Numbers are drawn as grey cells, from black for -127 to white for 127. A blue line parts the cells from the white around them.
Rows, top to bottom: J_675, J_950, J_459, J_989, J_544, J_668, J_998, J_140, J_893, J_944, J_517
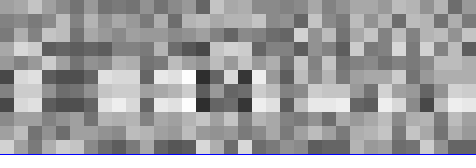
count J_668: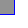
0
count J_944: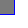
4
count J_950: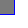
4
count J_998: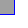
2
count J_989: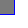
3
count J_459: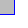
4

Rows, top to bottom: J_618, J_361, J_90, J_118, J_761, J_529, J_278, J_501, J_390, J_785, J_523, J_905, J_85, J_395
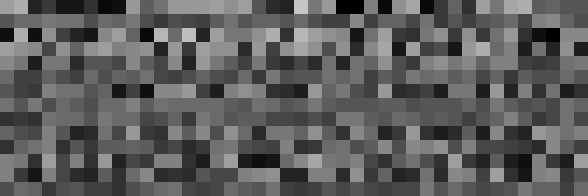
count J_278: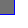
3
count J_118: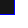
2
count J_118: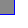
3

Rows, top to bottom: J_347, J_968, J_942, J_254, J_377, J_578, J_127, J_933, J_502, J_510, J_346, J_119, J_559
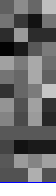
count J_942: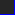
0
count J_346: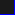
2
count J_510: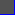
0
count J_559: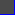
0
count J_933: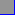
1
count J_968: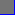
2
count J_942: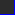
3

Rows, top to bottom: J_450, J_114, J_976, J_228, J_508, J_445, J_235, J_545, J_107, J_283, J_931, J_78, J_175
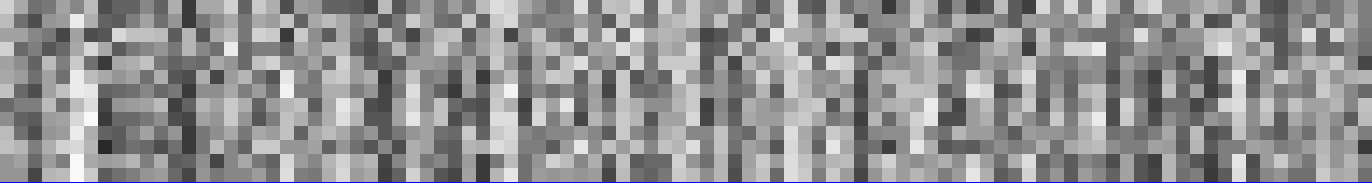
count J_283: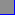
4
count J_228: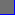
7
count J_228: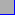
2
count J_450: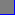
8
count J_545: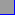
5

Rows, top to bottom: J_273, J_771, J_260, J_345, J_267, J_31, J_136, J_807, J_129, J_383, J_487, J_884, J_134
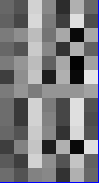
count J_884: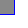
0
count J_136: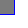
2

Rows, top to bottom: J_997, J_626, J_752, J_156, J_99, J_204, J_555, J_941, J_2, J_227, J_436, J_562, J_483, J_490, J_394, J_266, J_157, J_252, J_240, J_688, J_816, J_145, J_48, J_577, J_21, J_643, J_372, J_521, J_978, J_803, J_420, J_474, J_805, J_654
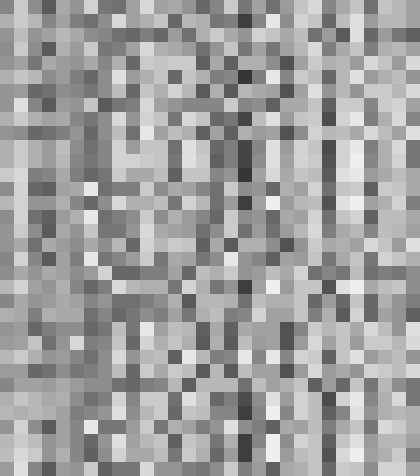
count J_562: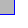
1
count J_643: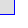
1
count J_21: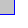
4
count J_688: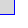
0
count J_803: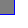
1

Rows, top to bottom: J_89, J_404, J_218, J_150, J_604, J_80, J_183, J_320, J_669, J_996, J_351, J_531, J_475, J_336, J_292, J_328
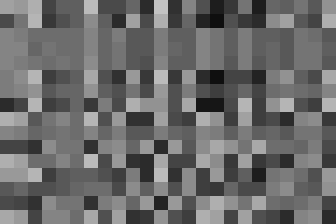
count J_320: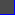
3
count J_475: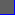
3

